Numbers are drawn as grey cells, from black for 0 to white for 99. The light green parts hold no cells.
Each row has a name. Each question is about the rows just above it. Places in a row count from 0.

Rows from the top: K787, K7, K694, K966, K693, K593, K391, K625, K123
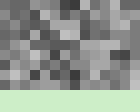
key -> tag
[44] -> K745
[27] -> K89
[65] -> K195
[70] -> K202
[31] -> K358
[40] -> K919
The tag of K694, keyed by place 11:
K195
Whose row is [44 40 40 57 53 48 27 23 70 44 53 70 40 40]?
K787
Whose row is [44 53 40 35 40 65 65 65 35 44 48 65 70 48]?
K694
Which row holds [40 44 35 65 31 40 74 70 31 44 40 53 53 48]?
K966

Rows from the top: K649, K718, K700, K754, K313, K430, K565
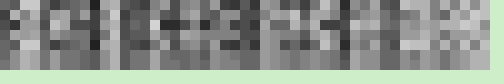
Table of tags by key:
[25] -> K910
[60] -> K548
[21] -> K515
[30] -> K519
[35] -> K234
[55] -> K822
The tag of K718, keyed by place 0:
K910
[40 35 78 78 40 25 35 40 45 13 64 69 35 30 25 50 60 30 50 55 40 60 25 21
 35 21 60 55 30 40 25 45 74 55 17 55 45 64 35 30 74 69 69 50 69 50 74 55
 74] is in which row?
K649
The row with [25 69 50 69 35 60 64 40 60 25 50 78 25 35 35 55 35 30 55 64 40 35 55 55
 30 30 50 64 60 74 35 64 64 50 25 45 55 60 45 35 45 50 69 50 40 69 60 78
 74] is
K718
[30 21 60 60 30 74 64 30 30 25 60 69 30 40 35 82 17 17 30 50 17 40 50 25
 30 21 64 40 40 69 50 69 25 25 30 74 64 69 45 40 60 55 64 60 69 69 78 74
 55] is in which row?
K700

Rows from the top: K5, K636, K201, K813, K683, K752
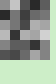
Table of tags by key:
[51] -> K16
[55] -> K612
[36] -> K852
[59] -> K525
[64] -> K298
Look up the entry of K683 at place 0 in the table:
K16
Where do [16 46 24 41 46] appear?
K636
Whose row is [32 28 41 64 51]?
K752
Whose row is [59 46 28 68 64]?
K201
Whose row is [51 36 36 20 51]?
K683

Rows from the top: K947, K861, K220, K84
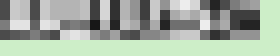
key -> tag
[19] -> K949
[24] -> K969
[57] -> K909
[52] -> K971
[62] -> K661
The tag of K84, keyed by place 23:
K909
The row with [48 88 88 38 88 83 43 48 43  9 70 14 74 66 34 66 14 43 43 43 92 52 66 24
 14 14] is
K220
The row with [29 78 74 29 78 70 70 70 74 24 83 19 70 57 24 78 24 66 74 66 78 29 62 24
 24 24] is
K861

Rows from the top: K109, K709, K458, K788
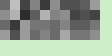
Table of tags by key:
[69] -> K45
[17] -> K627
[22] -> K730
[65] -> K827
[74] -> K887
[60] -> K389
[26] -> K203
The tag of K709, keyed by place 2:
K627
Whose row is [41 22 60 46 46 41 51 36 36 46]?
K458
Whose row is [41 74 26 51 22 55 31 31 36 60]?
K109

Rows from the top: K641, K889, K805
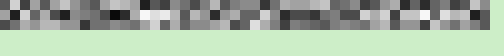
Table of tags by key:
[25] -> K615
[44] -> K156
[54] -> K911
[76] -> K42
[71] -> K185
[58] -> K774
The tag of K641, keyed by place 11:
K42
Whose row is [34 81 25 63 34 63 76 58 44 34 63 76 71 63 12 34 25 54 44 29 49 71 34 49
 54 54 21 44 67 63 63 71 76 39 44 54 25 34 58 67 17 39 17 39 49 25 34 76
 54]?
K641
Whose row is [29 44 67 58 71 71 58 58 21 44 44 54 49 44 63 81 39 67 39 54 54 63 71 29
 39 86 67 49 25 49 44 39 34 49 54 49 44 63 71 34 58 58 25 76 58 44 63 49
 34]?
K805

